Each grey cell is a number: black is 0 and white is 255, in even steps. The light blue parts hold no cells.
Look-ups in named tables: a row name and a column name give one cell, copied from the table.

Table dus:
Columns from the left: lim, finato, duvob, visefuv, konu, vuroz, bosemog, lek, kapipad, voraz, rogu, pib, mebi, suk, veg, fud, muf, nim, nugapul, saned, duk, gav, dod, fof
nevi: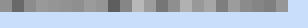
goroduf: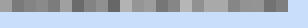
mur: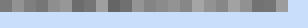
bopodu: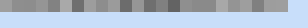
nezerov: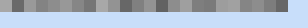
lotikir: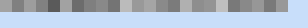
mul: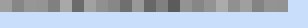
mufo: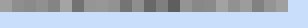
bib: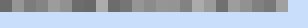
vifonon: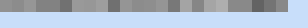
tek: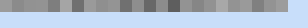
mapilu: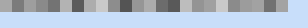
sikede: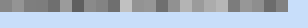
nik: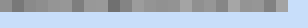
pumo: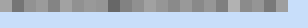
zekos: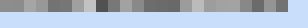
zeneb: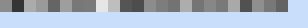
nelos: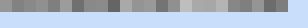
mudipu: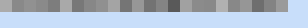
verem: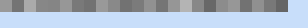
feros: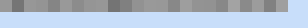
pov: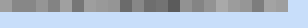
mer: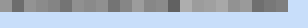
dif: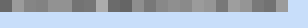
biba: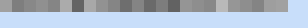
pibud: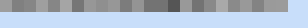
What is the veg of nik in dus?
147
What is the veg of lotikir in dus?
123
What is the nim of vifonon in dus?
165
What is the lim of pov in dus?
158
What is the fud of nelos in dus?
190
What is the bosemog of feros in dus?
140
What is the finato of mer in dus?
109
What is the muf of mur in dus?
165
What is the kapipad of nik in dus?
153
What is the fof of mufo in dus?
159
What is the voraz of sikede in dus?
111
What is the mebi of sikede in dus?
150
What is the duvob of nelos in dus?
137
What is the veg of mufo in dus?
94
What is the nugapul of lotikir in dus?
191
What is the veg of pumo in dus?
138
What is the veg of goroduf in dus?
134
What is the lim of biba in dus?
160

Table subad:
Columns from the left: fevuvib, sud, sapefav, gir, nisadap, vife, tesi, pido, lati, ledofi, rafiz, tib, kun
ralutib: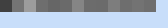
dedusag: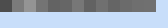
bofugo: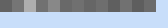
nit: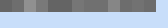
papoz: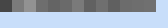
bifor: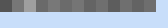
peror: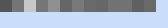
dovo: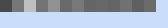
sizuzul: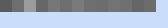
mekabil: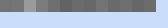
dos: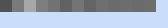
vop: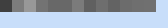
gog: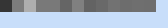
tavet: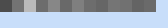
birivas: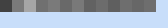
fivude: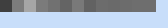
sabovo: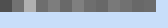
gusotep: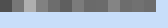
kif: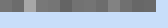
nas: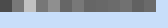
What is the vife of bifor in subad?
107
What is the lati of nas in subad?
104
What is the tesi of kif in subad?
114
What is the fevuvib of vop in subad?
63
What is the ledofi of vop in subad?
99
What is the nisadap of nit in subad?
100
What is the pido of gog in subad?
99
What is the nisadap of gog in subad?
121

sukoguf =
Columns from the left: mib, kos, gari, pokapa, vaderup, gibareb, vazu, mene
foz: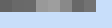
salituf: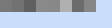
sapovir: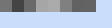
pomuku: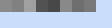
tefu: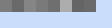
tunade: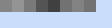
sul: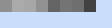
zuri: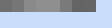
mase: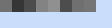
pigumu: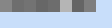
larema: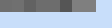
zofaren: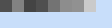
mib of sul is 143
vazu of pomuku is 110
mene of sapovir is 99
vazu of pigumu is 101
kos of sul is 170
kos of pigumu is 110
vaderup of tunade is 64
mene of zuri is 101
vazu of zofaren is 145
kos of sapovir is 68
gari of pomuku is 160
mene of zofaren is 202
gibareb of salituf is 176
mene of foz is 114
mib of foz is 98

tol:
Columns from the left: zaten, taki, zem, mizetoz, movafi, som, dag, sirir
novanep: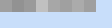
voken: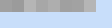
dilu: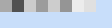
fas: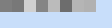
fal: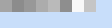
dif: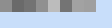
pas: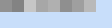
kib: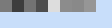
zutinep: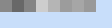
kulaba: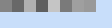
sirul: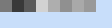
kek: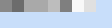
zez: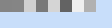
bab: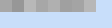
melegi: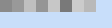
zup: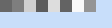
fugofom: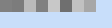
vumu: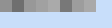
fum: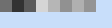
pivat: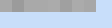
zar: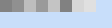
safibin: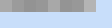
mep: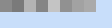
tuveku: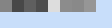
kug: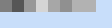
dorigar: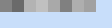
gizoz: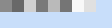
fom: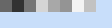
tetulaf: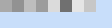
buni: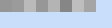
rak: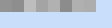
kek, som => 127
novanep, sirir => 159
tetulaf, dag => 229
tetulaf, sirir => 199
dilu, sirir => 224
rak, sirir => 173
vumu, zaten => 145
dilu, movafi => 205
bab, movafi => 176
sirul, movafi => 174
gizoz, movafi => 186

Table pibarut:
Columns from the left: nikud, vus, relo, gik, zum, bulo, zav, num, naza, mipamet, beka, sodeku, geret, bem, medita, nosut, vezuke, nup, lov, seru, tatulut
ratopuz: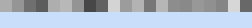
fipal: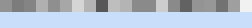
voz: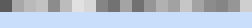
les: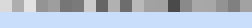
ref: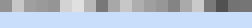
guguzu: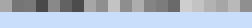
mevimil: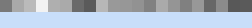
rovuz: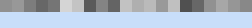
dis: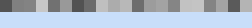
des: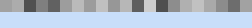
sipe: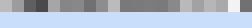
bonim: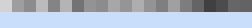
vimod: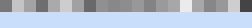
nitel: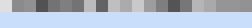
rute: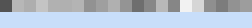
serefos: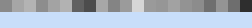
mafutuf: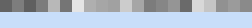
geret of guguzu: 132
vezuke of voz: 163
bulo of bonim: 180
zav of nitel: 115
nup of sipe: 182
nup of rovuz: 145
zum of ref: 149
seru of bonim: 102

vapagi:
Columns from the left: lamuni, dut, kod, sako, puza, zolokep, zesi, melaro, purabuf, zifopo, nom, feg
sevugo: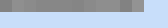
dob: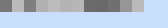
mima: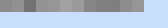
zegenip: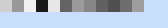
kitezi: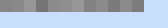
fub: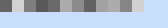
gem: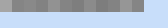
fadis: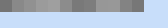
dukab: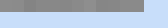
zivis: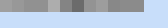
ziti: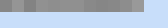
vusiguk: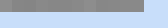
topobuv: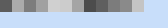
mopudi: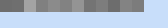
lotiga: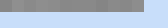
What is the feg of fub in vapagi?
209
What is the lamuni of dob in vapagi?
118
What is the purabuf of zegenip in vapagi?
97
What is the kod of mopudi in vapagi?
163
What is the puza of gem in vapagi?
146
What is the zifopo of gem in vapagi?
131
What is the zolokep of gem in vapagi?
132
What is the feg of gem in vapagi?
133
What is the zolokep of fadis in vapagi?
140
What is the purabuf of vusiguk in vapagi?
135

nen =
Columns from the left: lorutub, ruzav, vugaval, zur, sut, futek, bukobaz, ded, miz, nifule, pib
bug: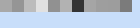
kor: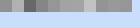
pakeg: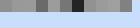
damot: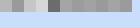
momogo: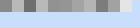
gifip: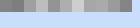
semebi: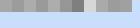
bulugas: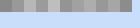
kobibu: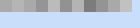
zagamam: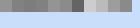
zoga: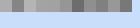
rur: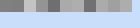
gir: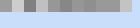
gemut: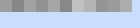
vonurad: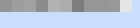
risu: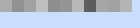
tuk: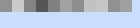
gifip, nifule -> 155
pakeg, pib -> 129
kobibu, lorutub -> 170
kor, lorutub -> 145
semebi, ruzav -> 156
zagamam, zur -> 129
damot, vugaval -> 198
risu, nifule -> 162
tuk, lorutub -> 145
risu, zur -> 190
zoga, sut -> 162
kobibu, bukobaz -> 180
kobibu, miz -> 148
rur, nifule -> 160
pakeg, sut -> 156
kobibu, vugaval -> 169
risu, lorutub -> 172
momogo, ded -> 180
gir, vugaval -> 128
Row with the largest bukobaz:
gifip

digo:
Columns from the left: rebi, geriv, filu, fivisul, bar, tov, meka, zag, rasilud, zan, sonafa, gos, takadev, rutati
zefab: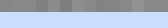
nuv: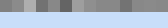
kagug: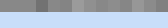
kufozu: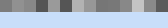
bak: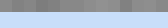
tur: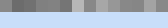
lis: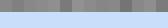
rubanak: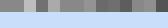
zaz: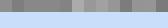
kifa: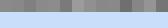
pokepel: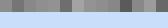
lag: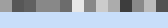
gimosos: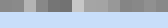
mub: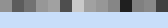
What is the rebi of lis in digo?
136
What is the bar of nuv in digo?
136
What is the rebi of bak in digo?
138
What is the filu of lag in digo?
96
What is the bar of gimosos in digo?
117
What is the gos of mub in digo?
128

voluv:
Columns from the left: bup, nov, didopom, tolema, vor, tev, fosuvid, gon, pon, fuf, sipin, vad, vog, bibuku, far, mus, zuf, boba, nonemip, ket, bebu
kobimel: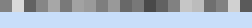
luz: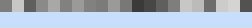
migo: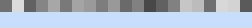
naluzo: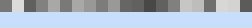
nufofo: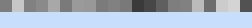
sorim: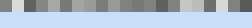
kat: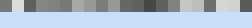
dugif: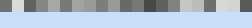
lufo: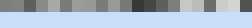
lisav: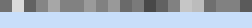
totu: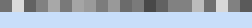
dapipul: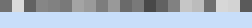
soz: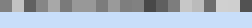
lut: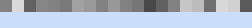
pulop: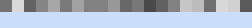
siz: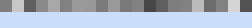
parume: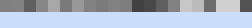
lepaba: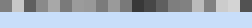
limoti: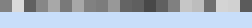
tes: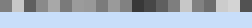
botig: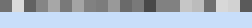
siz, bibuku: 95
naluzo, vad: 97
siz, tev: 129
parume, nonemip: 208
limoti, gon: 129
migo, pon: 125
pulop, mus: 198
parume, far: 129
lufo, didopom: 95
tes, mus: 199
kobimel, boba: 111
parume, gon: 129
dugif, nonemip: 215
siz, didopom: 95
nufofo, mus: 129
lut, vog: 72
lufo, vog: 71
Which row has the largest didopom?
nufofo

